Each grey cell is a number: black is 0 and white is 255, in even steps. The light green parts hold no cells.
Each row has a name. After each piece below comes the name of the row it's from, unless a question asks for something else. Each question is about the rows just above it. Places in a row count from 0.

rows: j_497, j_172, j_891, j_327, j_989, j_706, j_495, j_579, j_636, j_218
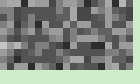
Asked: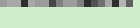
j_497
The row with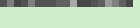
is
j_891
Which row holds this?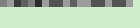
j_327
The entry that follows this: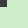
[96]
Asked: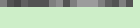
j_706
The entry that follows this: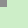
[83]
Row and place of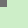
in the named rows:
j_497, 14

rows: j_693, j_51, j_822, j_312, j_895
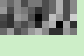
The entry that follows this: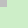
[152]
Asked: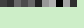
j_312
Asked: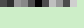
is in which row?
j_822
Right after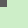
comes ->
[48]
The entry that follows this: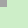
[48]
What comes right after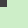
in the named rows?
[48]

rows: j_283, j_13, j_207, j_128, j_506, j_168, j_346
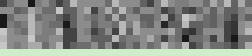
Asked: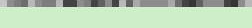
j_506
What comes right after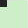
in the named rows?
[97]
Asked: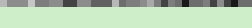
j_168
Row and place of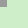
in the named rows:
j_128, 35
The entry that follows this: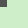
[67]

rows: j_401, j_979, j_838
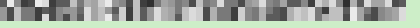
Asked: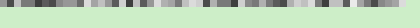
j_979
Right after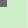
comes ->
[219]

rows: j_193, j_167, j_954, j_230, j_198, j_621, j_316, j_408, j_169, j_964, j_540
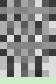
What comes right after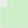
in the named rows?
[118]
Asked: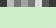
j_408
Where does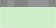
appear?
j_167
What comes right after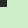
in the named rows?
[174]
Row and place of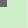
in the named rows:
j_540, 3
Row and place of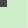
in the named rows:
j_964, 1
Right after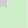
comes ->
[58]

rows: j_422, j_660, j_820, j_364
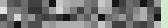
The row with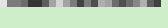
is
j_660
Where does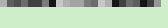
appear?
j_422
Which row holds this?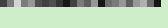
j_820
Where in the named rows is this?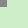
j_660, 19

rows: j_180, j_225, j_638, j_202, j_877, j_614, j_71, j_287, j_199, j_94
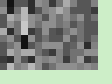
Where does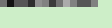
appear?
j_180
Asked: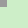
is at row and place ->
j_199, 11
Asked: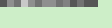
j_202
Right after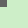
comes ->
[143]
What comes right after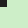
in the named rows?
[114]
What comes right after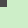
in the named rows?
[114]

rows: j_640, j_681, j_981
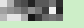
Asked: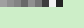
j_681
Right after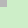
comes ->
[228]
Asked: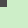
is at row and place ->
j_640, 3
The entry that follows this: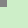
[105]
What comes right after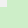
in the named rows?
[35]
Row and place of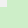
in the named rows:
j_681, 7

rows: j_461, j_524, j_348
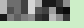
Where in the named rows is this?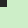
j_348, 6
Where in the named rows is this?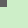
j_348, 2
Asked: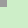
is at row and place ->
j_524, 7
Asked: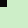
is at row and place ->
j_524, 9

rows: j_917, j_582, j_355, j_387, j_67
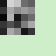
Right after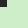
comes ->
[168]
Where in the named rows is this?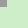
j_582, 3

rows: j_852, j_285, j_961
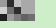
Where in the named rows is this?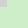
j_285, 0
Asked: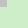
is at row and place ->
j_852, 2
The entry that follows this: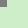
[98]
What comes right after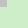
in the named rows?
[169]
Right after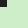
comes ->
[155]

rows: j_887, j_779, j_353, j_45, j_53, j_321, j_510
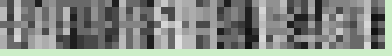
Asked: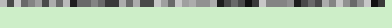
j_53
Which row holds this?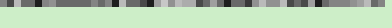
j_887
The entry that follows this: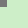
[186]
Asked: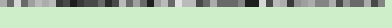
j_321
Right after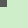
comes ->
[199]
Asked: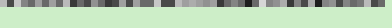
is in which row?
j_779
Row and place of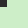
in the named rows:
j_321, 15

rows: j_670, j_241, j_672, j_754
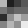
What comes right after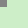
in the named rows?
[182]
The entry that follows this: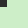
[144]
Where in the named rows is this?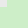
j_754, 3
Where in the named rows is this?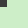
j_670, 2
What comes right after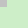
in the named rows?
[157]

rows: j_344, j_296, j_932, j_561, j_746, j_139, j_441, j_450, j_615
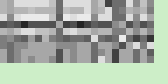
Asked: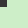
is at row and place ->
j_139, 21
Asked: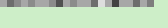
j_615
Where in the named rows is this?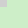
j_746, 9
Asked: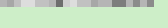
j_746
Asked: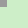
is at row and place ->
j_139, 4
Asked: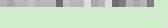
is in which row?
j_296

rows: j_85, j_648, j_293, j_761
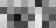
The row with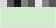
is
j_293
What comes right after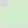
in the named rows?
[85]
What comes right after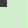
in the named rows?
[130]
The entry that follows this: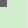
[161]
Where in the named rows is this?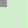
j_648, 1

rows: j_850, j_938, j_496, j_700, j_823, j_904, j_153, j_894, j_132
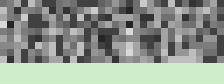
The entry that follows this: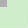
[65]
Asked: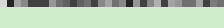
j_700
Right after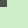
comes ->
[124]

